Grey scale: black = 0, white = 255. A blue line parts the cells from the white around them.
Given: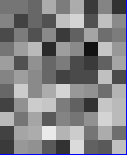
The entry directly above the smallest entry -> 165
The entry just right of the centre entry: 74
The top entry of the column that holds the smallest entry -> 58
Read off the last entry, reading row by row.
192
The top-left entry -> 117
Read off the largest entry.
234
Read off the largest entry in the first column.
186
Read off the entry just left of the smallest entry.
138
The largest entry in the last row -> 219
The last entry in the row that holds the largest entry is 110
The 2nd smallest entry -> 42
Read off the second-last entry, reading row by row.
89
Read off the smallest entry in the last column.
50
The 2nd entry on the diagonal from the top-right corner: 192
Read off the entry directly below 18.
58
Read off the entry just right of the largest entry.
180
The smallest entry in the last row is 50
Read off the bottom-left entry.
58
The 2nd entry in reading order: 117
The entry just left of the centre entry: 103
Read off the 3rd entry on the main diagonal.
81
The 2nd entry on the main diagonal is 66
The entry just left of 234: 172
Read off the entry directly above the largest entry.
89
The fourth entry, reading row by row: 172
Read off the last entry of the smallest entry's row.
152
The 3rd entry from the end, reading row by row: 97

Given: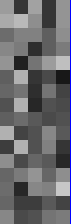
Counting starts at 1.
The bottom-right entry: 123
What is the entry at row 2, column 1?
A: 170
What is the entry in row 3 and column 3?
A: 129
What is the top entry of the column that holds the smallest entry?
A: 148
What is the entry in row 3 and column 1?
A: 108
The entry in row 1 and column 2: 53
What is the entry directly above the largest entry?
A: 142
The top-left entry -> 156
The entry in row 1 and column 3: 162
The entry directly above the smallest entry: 191
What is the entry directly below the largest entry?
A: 67
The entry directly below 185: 129
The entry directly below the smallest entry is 67
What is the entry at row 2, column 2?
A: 185
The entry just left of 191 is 156
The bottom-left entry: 135
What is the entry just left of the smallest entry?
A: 74
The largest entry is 199

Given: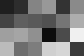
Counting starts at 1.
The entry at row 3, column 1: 159
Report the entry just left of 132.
45
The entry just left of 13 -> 144
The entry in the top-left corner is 31
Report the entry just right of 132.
152
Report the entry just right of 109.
125
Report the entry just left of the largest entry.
75

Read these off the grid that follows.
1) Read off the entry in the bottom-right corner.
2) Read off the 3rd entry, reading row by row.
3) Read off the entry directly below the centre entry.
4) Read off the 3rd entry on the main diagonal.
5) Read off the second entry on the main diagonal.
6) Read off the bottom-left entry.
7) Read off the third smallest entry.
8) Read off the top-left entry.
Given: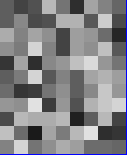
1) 102
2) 81
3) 143
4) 164
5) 136
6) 130
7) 38
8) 94

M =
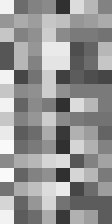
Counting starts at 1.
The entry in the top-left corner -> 242
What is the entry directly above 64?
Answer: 228
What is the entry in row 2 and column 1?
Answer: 150
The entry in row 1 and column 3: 130
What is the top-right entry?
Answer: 130
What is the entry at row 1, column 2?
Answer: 108
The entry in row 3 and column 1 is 198
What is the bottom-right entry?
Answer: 92
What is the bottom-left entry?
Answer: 242

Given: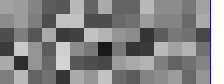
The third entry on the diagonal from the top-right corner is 120
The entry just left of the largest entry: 105
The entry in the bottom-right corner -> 148
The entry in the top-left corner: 162
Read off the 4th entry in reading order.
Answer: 92
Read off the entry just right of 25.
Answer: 120
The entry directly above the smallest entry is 178
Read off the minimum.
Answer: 25
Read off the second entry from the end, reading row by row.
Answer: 105
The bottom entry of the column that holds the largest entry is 53
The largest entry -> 212
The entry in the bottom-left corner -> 126
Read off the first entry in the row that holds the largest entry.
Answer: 170
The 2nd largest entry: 206
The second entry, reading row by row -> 156
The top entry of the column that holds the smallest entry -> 170
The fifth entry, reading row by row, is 86
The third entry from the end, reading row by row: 156
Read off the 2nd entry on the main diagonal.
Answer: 156
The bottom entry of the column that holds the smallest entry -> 193
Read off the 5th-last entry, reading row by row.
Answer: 132
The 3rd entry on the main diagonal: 86
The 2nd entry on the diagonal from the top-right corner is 105
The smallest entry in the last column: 71
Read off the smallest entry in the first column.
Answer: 59
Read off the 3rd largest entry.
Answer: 200

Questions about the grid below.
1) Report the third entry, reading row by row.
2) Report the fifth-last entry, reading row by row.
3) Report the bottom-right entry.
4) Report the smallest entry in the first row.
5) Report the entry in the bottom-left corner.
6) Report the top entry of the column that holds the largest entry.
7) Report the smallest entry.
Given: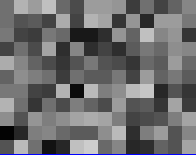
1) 156
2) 39
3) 164
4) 60
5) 83
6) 156
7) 3
